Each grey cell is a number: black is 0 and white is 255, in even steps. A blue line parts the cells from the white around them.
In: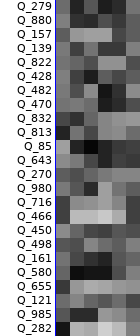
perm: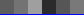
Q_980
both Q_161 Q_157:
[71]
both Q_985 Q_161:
[86]
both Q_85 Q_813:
[35]

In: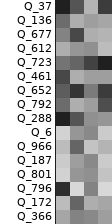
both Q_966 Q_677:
[180]
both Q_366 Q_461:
[158]

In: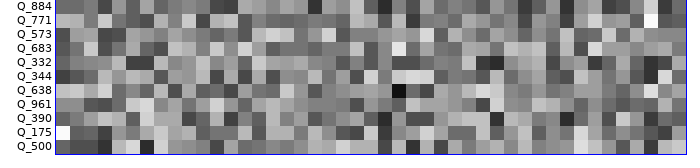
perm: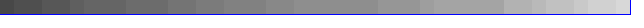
Q_961
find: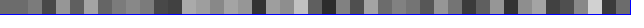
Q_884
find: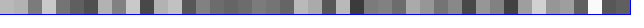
Q_771

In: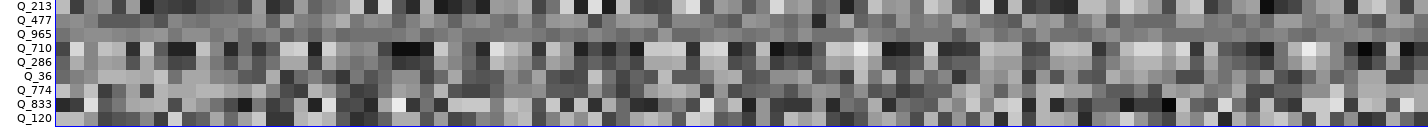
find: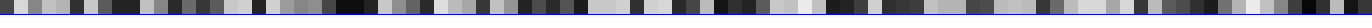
Q_710
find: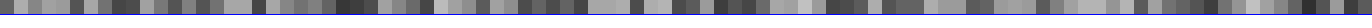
Q_286
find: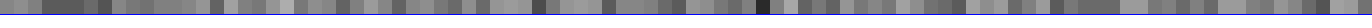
Q_477

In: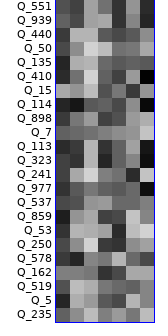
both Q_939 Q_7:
[97]
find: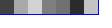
Q_241
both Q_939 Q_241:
[168]
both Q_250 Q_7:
[141]
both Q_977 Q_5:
[89]

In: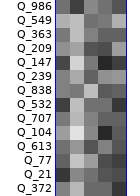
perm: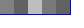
Q_363
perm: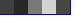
Q_147
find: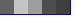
Q_77
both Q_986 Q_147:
[63]
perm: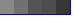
Q_21
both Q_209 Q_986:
[84]

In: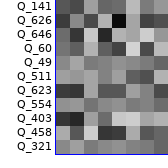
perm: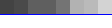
Q_60
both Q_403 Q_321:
[159]
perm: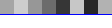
Q_646

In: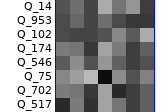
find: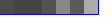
Q_102
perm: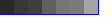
Q_702
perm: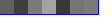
Q_174

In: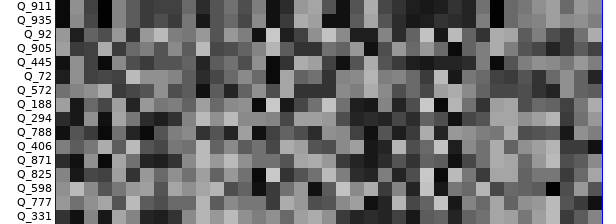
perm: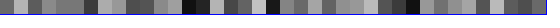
Q_777
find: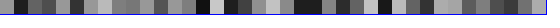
Q_92
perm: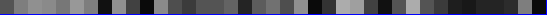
Q_445
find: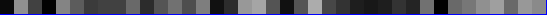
Q_911
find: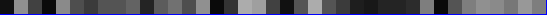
Q_445
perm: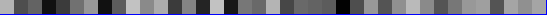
Q_598
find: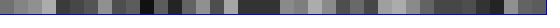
Q_572

